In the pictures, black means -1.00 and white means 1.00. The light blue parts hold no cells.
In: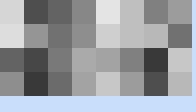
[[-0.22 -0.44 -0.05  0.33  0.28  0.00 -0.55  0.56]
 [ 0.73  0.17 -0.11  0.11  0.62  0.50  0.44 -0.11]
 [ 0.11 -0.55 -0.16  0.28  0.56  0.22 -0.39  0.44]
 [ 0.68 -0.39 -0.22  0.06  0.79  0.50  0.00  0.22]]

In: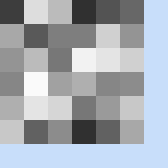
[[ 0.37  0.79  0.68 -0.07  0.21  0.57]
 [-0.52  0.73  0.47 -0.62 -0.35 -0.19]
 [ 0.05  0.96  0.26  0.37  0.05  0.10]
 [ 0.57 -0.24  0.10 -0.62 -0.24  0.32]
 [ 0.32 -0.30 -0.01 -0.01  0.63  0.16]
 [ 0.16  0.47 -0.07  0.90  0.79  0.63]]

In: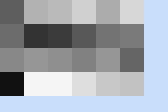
[[-0.87  0.92  0.92  0.74  0.57  0.52]
 [-0.26  0.40  0.46  0.63  0.35  0.69]
 [ 0.07  0.18  0.12  0.01  0.18 -0.21]
 [-0.15 -0.60 -0.54 -0.31 -0.10 -0.04]]

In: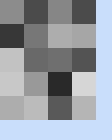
[[-0.57 -0.07  0.36  0.30]
 [ 0.10 -0.41  0.05 -0.41]
 [ 0.52 -0.18 -0.13 -0.35]
 [ 0.36  0.47 -0.30  0.42]
 [ 0.57  0.20 -0.68  0.68]]

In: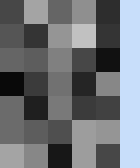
[[-0.33 -0.59  0.17  0.51 -0.59]
 [-0.21 -0.27  0.00 -0.44 -0.87]
 [-0.16 -0.76 -0.05 -0.54 -0.49]
 [-0.93 -0.54 -0.11 -0.71  0.06]
 [-0.44  0.29 -0.21  0.12 -0.65]
 [-0.16 -0.27 -0.38  0.23  0.17]
 [ 0.29  0.06 -0.82  0.23 -0.44]]

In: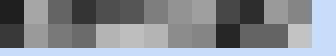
[[-0.55  0.20 -0.06 -0.16  0.42  0.48  0.42  0.10  0.04 -0.70 -0.22 -0.22
   0.53]
 [-0.76  0.31 -0.22 -0.60 -0.38 -0.33 -0.01  0.15  0.25 -0.44 -0.65  0.20
   0.04]]

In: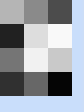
[[-0.74  0.73  0.95]
 [-0.08  0.89  0.58]
 [ 0.42  0.08 -0.40]
 [-0.62 -0.19 -0.96]]
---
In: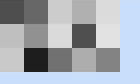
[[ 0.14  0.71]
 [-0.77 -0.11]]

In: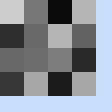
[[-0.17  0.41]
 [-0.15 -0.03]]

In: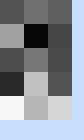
[[-0.94 -0.44]
 [-0.07 -0.43]]

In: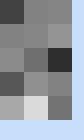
[[ 0.05  0.16]
 [-0.13 -0.64]]

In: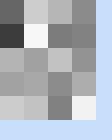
[[ 0.94 -0.03]
 [ 0.26  0.52]]

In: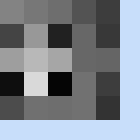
[[ 0.19 -0.74]
 [ 0.44  0.30]]

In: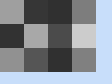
[[ 0.32 -0.41]
 [-0.33 -0.62]]

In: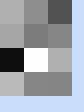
[[-0.03  0.05]
 [ 0.99  0.37]]
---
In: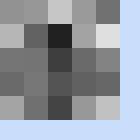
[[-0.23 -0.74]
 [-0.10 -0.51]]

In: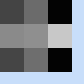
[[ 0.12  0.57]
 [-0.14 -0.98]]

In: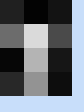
[[ 0.71 -0.42]
 [ 0.41 -0.83]]

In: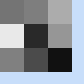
[[-0.68  0.18]
 [-0.41 -0.87]]

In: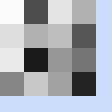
[[ 0.38  0.48]
 [-0.79  0.20]]

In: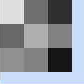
[[ 0.37  0.01]
 [ 0.01 -0.84]]

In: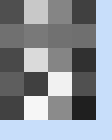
[[-0.05 -0.11]
 [ 0.71  0.04]]
